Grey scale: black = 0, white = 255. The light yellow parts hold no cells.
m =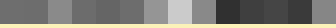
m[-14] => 110
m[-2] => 58
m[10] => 63
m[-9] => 109
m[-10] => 101

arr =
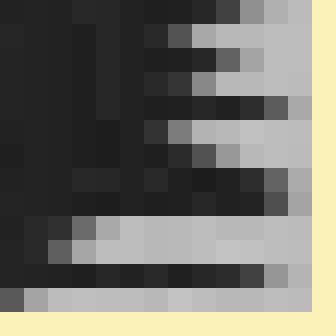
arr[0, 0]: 34
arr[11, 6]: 41
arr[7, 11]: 99
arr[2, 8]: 39
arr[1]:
[38, 35, 34, 31, 39, 34, 41, 83, 168, 184, 184, 189, 189]
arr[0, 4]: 39
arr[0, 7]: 32
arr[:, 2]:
[34, 34, 34, 34, 34, 34, 34, 34, 34, 48, 95, 34, 188]
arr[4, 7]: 32
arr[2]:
[36, 35, 34, 31, 39, 34, 31, 32, 39, 98, 164, 189, 189]
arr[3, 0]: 36
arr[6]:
[31, 35, 34, 31, 29, 34, 31, 43, 82, 152, 184, 189, 187]
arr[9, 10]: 184
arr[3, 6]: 41
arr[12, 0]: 89
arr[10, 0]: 36
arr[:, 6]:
[31, 41, 31, 41, 31, 51, 31, 41, 31, 184, 184, 41, 184]
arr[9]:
[34, 41, 48, 107, 169, 189, 184, 185, 189, 184, 184, 189, 187]
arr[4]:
[36, 35, 34, 31, 39, 34, 31, 32, 39, 33, 45, 92, 169]
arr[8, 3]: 31
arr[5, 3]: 31
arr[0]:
[34, 35, 34, 40, 39, 34, 31, 32, 39, 65, 144, 176, 187]
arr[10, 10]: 193
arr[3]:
[36, 35, 34, 31, 39, 34, 41, 53, 136, 184, 184, 189, 187]
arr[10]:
[36, 41, 95, 166, 189, 189, 184, 185, 189, 195, 193, 189, 188]
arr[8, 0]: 36
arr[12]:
[89, 164, 188, 191, 189, 189, 184, 195, 189, 184, 184, 189, 187]
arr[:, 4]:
[39, 39, 39, 39, 39, 29, 29, 39, 29, 169, 189, 39, 189]

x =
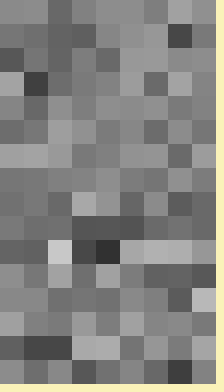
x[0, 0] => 138
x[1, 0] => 118
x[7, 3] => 131
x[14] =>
[96, 71, 71, 169, 172, 116, 150, 123, 165]
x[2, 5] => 152
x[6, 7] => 106
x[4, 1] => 104
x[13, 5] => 161
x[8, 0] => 113
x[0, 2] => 104
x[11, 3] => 111
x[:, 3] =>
[129, 95, 125, 122, 126, 145, 121, 131, 168, 85, 72, 111, 117, 153, 169, 87]
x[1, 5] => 144
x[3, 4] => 130
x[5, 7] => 140
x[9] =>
[121, 110, 112, 85, 86, 83, 106, 114, 105]
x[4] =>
[133, 104, 143, 126, 142, 139, 144, 122, 130]
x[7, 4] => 142
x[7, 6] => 117
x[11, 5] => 124
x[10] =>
[100, 97, 200, 72, 49, 167, 177, 174, 151]
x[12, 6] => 127
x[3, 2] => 109
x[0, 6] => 126
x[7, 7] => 144
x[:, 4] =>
[141, 134, 105, 130, 142, 123, 128, 142, 147, 86, 49, 161, 113, 125, 172, 113]
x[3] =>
[163, 64, 109, 122, 130, 156, 106, 163, 132]
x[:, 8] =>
[144, 121, 141, 132, 130, 118, 156, 124, 105, 105, 151, 88, 184, 121, 165, 130]
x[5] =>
[109, 119, 158, 145, 123, 135, 108, 140, 118]
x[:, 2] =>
[104, 99, 100, 109, 143, 158, 153, 128, 105, 112, 200, 162, 112, 122, 71, 136]
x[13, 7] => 137

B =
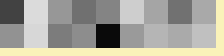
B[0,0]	66
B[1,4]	10
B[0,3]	112
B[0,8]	169
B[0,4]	132
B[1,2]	124
